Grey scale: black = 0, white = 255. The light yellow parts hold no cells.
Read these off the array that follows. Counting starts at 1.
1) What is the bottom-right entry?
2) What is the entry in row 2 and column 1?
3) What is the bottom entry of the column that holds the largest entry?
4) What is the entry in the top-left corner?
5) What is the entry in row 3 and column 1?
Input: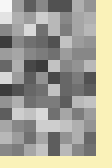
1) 112
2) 227
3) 135
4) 247
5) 135

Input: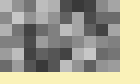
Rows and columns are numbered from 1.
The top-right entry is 165
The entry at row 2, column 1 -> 138
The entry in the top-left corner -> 189
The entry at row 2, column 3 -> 147
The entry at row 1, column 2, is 147
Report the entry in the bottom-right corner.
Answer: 156
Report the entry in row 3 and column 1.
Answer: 177
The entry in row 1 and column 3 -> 117

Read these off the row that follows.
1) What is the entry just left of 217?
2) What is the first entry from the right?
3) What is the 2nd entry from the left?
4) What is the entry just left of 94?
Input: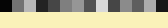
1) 82
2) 23
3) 115
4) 139

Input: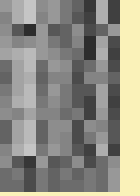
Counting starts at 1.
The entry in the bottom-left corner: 108
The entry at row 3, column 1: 141
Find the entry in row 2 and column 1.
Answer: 132
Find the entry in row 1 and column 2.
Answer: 174
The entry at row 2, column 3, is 197
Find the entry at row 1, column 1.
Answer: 152
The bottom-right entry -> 152
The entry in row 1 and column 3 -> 197
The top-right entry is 64

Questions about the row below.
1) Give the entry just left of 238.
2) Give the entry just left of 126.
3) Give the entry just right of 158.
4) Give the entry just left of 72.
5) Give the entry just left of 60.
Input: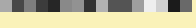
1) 158
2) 72
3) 238
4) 169
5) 126

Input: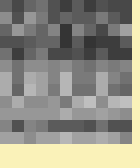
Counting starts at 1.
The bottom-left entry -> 161
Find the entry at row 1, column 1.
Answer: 101
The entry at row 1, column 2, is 72
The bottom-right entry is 132
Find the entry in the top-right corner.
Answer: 72
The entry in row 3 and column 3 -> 122
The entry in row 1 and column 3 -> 101
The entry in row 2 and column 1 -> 141
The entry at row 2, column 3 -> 151
